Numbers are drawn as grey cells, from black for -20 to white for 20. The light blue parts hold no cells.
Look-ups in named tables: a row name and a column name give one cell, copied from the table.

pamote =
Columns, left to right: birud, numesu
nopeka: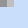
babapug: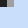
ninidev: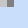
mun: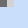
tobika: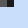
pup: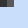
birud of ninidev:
11
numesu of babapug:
5
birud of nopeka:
3
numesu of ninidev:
0
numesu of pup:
-6
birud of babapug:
-15
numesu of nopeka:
10
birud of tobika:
-6
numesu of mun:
13
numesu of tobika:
-16
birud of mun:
-3
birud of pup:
-12

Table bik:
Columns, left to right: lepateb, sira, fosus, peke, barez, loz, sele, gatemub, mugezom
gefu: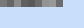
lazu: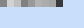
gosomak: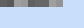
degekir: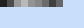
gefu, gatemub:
4
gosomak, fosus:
5
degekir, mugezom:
-4
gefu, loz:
-3
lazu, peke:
0
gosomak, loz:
-4
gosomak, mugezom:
3
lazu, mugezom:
-11
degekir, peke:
9
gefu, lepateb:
-1
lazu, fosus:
10
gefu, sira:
-4
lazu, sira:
13

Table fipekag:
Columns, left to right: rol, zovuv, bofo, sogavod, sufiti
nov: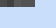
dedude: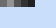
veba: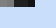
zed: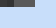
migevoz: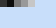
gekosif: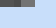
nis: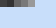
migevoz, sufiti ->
11
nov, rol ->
-8
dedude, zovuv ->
3
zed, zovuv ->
-12
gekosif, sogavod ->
-2
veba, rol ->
0
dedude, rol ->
-3
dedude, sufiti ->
-15
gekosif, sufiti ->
-2
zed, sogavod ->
-6
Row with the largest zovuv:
dedude

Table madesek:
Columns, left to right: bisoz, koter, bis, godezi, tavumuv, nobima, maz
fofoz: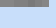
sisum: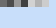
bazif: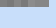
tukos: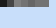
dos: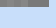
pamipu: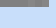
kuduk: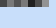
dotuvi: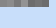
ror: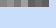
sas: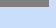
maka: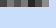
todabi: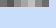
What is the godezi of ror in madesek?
5
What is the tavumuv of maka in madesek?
-14
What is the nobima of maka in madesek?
-8
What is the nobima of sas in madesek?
0
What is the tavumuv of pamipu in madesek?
1
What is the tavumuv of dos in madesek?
-1
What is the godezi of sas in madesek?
0
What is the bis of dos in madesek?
0
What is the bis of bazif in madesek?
1
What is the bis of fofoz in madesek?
0
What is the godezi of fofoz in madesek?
0
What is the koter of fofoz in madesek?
1
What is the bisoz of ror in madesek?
1
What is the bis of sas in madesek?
0
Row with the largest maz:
sisum

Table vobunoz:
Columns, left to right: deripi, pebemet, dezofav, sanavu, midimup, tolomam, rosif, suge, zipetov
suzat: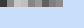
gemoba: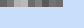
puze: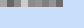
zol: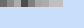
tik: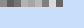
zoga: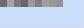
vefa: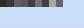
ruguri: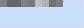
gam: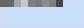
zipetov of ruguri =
0
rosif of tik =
0
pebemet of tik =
-5
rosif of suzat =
-5
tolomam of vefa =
-2
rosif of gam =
2
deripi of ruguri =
0

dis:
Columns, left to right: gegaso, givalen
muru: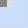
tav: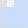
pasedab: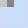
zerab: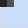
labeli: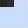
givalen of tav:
18
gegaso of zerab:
-14
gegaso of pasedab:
11
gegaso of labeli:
-14
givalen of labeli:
-13
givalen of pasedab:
1
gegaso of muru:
1
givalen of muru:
15
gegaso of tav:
15
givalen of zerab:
-7
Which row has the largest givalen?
tav

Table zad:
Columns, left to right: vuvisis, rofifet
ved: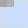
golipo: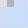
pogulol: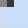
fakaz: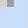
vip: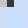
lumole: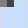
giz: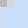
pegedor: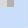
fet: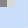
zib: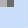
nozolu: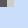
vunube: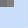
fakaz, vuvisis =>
13
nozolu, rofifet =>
12
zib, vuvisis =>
8
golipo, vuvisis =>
15
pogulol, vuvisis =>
1
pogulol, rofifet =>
-11
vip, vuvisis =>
11
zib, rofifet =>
-3
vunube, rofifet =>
0
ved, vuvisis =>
6
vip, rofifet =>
-11
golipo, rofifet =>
8
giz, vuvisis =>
9

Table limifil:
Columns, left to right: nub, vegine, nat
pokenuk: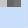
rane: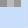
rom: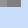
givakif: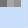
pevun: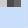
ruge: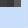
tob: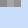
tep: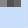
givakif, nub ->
-2
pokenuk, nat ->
-2
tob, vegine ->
6
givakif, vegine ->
6
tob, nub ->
2
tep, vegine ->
-7
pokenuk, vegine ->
-4
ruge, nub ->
-10
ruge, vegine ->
-11
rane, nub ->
3
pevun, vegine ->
-8

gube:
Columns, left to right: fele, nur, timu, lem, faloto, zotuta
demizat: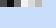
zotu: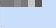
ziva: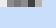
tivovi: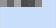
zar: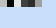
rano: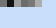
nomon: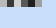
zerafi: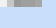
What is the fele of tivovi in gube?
3
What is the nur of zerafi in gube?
11
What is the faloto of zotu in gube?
11
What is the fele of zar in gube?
10
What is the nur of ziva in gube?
2
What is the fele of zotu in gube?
-1
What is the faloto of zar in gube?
-13
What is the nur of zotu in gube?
-1
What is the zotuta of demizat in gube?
9
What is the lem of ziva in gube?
2
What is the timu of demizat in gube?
-2
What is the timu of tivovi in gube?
6
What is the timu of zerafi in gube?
4
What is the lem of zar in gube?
-10
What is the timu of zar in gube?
16
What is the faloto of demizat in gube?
14
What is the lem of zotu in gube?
-1
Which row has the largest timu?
zar

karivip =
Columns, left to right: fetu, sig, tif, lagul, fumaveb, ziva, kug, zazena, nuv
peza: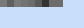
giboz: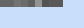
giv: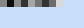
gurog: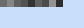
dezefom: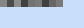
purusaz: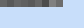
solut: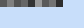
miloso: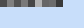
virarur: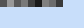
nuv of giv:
14
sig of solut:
0
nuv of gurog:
-13
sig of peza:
-5
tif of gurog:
-5
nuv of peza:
-3
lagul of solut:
-4
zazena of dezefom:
-4
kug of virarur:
0
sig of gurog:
1
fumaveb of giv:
6
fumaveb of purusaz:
-6
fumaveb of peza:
-3
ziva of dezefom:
-1
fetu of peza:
-1
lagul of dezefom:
-10
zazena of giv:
-3
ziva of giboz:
3

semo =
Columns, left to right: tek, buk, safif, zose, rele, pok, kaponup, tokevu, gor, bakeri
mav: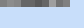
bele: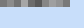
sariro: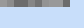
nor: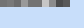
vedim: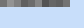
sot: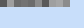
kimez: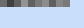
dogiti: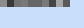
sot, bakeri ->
2
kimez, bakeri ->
-1
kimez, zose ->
3
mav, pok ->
-6
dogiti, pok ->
-4
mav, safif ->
1

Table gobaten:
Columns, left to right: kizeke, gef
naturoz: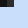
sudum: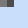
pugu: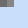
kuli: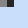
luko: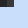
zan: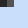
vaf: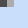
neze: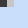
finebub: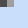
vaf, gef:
7
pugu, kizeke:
-3
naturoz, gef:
-13
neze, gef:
11
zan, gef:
-7
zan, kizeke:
-14
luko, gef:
-11
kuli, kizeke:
1
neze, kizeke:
-11
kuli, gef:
-14
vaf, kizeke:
-8
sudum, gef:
-8
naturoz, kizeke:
-17
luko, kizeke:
-14
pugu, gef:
1
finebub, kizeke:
-8
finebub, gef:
5
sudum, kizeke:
-1

